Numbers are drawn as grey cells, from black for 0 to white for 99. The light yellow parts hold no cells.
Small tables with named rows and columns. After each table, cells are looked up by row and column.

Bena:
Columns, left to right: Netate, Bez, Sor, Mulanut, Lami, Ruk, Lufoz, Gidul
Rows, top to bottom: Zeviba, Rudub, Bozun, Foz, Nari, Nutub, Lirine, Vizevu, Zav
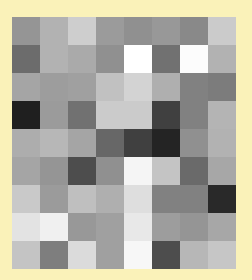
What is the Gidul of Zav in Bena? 77
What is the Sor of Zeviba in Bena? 80
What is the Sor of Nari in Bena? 64
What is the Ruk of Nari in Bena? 14
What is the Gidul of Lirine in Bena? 16
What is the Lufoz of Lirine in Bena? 50
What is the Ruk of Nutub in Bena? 76
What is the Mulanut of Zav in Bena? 62
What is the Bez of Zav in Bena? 49
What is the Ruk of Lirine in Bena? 50
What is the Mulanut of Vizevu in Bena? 62
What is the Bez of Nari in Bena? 71
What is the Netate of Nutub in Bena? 64

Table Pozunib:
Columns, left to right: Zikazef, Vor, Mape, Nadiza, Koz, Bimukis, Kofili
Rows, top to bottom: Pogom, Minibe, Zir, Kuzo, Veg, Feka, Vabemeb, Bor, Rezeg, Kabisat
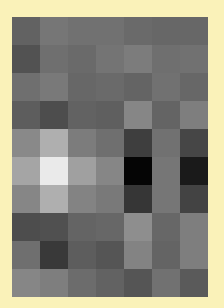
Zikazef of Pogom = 38
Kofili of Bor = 49
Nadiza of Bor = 40
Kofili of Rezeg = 49
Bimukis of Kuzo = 39
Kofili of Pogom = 40
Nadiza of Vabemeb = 47
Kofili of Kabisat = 35

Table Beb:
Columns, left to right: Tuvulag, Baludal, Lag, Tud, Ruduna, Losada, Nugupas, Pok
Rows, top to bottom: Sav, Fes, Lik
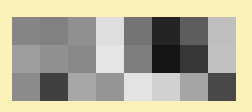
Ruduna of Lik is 88
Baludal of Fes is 56
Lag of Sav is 56
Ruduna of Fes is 49
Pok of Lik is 28
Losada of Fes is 8
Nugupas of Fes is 21
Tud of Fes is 89
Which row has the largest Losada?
Lik

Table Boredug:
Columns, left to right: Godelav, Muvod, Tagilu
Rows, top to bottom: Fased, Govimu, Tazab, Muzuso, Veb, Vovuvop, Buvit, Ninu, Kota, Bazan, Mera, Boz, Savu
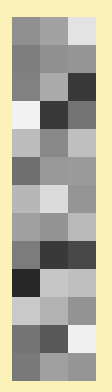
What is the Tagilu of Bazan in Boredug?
74
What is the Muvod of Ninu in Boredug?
57
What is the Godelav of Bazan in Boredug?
15
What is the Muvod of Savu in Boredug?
62
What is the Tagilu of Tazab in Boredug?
22
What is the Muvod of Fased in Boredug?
63
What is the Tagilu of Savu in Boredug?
58
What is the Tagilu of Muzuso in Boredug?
45

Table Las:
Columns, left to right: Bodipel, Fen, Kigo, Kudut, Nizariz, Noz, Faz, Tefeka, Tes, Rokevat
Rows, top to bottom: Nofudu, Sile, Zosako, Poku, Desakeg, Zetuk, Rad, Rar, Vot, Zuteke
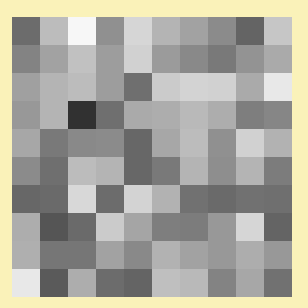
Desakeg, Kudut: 54
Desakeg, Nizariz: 40
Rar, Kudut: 79
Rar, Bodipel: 67
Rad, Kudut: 42
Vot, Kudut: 63
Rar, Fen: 33
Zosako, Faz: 82
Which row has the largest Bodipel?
Zuteke

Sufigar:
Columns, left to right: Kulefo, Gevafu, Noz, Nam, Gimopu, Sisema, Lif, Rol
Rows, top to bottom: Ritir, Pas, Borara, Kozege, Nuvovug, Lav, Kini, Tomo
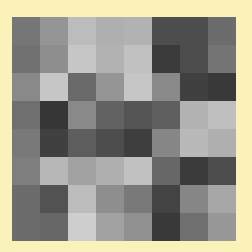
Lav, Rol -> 30
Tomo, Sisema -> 22
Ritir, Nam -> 68
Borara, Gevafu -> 77
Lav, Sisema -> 40
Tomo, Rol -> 59
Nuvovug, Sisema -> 52
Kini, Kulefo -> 42
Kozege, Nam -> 38
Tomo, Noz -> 80
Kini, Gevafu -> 32
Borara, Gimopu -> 77
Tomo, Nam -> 63
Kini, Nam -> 55
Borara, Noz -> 41
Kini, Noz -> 73
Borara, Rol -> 22
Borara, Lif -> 25

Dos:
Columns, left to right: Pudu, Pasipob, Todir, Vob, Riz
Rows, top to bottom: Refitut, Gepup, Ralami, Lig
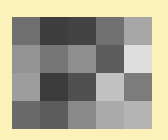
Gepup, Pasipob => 46
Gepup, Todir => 55
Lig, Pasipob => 36
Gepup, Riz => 86
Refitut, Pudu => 43
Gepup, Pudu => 57
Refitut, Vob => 44
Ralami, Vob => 75
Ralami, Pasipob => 23
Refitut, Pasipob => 24
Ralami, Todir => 31
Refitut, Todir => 26

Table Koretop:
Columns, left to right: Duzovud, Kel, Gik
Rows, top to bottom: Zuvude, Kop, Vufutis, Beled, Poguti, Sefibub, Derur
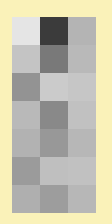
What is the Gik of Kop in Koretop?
72
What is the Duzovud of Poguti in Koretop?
69
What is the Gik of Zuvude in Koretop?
70
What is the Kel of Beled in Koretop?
53
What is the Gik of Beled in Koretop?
75
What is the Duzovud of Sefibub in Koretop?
60
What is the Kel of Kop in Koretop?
47
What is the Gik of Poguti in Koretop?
71
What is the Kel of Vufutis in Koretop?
79
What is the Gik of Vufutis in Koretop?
77
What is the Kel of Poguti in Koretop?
59
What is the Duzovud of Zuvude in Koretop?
89
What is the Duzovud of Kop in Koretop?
76
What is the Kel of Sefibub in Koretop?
74
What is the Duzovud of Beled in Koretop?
72

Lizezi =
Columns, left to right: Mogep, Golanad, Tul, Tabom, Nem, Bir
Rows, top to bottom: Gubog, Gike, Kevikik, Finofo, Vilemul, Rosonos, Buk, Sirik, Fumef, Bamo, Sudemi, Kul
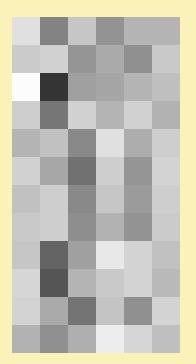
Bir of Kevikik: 74
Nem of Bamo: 82
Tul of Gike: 58
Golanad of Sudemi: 66
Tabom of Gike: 66
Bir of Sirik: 79
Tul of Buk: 53
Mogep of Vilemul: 70
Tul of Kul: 68
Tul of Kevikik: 62
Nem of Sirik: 57
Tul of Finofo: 81
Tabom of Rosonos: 80
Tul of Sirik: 55

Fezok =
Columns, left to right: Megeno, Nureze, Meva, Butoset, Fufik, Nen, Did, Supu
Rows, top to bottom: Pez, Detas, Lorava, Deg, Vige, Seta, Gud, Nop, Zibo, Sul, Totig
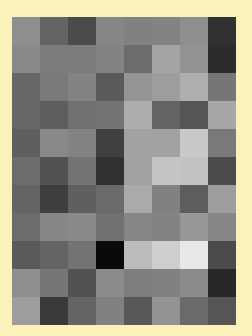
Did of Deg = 33
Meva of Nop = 53
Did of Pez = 55
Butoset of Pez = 52
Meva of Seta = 45
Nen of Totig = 57
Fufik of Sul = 49
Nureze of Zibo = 39
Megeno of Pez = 55
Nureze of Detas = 48
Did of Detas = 57
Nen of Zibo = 80
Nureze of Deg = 36

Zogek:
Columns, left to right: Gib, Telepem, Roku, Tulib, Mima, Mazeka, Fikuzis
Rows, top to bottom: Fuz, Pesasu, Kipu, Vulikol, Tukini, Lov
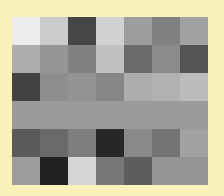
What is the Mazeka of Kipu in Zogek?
69
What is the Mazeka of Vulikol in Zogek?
60
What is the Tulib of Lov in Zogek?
46
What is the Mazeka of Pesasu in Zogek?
54
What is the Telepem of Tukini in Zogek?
41
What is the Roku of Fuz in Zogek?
27
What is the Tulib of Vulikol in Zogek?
60
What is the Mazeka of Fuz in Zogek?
50
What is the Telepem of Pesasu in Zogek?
58
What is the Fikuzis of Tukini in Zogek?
63
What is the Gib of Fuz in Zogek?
92
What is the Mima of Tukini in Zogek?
53
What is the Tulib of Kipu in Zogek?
52
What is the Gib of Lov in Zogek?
61
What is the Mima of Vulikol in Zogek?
60
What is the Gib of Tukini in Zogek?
35
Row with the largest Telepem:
Fuz

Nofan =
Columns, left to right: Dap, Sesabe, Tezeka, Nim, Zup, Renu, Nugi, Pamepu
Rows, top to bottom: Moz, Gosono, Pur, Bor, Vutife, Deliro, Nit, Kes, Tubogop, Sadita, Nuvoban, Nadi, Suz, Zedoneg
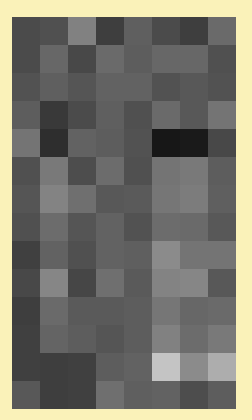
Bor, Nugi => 34
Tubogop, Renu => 54
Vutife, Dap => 45
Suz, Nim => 36
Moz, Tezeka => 50
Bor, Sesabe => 22
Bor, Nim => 37
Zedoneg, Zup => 37
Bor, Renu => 41
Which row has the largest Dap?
Vutife

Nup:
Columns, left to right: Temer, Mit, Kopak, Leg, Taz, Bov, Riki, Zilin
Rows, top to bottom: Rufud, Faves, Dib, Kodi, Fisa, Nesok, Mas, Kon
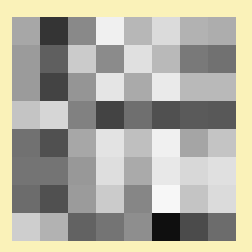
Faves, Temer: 60
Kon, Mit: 69
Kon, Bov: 6
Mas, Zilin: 85
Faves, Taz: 87
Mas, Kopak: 60
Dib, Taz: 66
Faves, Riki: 47
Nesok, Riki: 84
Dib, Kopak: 58
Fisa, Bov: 93
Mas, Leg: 79
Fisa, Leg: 88

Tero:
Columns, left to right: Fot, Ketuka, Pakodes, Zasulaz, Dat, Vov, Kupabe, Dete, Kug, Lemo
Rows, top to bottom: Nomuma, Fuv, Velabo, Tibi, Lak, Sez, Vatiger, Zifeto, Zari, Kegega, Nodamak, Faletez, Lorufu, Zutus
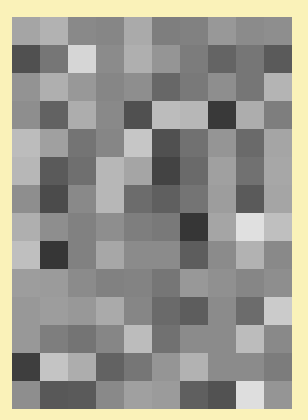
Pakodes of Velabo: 59
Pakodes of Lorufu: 67
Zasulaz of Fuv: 54
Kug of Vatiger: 35
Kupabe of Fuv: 48
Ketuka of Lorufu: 76
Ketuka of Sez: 35
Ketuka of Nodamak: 61
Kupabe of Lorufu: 69
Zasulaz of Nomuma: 52
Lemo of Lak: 64
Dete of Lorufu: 54
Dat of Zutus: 62
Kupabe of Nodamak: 36
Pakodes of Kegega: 54
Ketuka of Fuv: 46
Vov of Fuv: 58
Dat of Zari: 54

